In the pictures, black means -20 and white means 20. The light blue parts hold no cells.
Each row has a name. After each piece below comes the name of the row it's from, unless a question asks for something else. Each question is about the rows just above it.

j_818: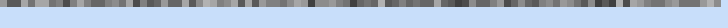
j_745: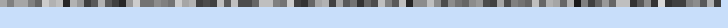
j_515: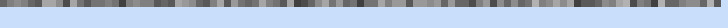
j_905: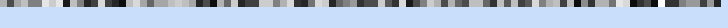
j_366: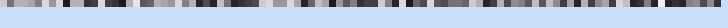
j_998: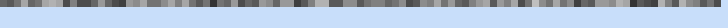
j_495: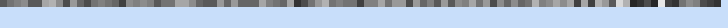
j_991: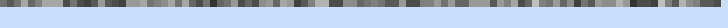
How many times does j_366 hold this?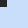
11
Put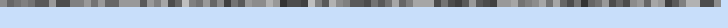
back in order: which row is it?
j_991
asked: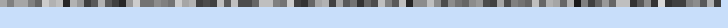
j_745
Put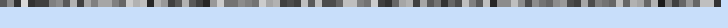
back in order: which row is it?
j_745
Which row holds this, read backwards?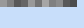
j_998
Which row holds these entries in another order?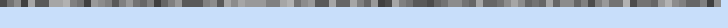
j_515
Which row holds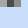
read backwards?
j_515

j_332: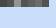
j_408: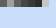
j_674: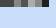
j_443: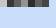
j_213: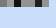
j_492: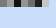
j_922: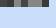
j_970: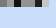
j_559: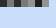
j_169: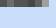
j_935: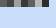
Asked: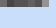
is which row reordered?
j_332
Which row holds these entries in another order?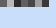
j_935
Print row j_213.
[ -1   5 -17   3   3 -15   3]
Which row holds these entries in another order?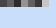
j_443
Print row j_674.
[ -9  -9   1  -7   7   1 -15]
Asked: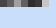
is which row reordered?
j_408

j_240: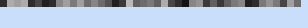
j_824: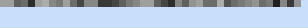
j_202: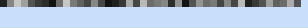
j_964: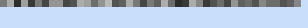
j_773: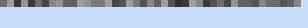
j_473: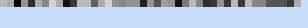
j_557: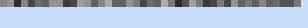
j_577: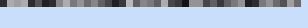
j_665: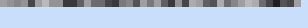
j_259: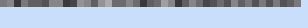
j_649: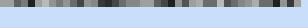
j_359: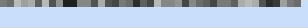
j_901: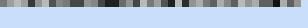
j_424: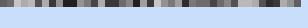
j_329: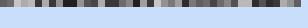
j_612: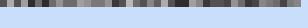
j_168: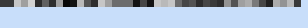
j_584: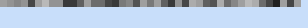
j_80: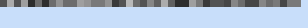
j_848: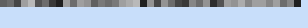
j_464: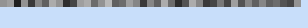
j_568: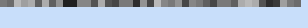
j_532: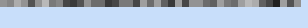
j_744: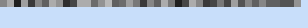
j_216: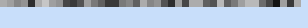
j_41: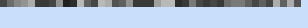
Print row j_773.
[ -3   5 -11   3 -11  -3  -9   1   3  -5  -5   5   3  -1  -1   5  -9  -7
   5  -1  -7   1  -5   5  -7 -13 -11   5   1 -11  -7  -3  -9   3  -5  -5
  -7   1  -3  -3  -7  -5   1]
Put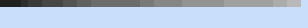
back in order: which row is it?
j_649
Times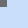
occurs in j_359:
4
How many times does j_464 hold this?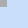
4

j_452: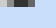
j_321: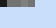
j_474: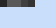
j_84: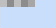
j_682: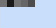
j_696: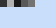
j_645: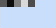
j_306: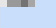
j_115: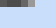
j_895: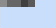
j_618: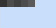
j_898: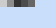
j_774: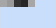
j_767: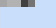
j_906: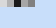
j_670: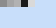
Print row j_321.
[-16  -2  -2   0  -2]
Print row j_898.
[ 12   2 -12  -8  -4]
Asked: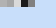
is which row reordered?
j_906
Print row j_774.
[  6   4 -12 -14   6]
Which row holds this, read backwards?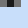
j_682
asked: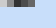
j_898
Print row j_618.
[-12  -8 -10  -8  -6]

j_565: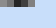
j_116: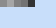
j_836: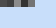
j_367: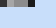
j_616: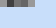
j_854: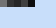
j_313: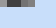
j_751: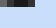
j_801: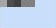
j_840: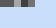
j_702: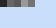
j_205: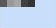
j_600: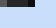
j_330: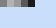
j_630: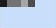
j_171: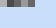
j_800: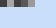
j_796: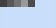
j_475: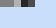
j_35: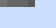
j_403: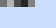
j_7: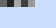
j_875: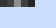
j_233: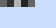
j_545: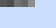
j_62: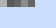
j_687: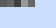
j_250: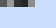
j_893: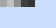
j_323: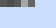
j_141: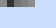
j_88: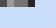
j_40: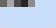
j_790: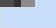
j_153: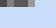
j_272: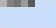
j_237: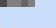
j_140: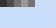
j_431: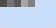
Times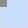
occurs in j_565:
1
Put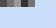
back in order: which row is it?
j_140

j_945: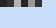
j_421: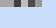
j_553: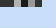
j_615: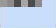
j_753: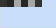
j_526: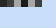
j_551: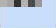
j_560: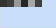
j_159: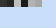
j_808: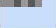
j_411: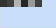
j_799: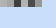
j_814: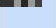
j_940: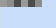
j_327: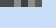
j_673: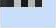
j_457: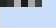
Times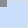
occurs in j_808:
3
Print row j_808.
[ 2  2 -6  4 -6  2]
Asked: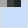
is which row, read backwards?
j_526
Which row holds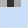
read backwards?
j_551
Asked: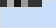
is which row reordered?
j_553
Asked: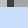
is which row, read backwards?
j_421
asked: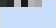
j_159

